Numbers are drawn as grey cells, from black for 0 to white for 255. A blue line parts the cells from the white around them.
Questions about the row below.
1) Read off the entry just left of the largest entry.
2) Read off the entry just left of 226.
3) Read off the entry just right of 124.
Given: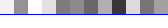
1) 147
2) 255
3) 139

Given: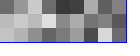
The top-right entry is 130
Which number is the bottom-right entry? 108
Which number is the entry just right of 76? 216
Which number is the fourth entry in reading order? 108
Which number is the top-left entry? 108
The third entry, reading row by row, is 202
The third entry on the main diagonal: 143
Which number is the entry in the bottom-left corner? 195

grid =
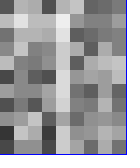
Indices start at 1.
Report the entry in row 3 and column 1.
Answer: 114
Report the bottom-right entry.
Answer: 114
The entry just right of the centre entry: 150
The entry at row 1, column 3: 172
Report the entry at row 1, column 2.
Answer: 180
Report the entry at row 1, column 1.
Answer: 86
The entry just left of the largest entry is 188
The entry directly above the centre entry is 204
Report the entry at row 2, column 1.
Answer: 188
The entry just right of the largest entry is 150
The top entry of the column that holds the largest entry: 180
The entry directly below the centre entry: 218
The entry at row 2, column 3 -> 188
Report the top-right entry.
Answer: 122
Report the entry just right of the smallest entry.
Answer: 196
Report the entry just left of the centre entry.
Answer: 80
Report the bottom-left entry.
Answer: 72

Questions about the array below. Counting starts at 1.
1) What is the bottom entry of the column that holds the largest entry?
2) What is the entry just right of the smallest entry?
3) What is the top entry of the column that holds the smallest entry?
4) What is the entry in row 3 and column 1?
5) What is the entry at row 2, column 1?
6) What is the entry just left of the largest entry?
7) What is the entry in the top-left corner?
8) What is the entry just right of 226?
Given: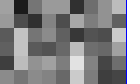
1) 203
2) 117
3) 27
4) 90
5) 154
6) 125
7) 161
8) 131

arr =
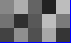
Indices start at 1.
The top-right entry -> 189
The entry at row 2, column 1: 115
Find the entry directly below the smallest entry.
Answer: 189
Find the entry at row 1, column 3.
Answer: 100

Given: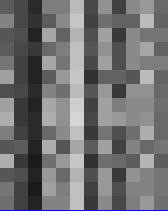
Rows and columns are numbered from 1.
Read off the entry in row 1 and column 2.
72
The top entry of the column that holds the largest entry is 186
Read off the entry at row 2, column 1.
131
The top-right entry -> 105
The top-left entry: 92
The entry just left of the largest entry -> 145
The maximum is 214
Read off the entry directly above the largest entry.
206
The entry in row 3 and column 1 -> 86
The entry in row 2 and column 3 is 50
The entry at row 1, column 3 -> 42
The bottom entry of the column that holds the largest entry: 192
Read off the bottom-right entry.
111
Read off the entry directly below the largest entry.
192

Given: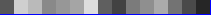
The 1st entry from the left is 87
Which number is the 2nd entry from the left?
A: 207
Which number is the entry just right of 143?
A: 171
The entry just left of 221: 165

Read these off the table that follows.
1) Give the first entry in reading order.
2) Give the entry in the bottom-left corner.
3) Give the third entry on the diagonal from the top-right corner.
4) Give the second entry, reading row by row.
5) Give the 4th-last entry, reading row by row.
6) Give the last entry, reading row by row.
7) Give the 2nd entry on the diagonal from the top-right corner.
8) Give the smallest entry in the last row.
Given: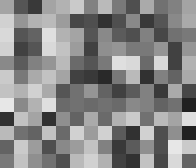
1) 164
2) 121
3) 71
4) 85
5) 194
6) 99
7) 137
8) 49

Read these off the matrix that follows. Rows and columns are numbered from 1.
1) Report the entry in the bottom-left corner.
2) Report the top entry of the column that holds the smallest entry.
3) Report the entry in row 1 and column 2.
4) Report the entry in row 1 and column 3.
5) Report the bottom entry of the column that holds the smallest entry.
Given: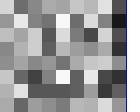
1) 170
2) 79
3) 109
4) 136
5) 150

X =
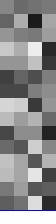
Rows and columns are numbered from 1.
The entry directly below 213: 187
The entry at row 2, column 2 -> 173
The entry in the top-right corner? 120
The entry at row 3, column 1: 149
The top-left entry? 134
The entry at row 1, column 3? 114
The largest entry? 237
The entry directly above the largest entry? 120
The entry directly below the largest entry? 193
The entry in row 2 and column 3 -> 27
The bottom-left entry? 94
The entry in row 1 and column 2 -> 106
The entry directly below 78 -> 126
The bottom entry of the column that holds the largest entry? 221
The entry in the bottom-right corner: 42
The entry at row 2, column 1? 100
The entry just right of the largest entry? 42

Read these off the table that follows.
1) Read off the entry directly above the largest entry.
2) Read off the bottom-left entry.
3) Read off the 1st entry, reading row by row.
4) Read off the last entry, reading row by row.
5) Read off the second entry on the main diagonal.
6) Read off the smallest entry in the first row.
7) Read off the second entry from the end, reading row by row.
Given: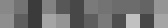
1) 108
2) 143
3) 136
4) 165
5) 94
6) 59
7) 71
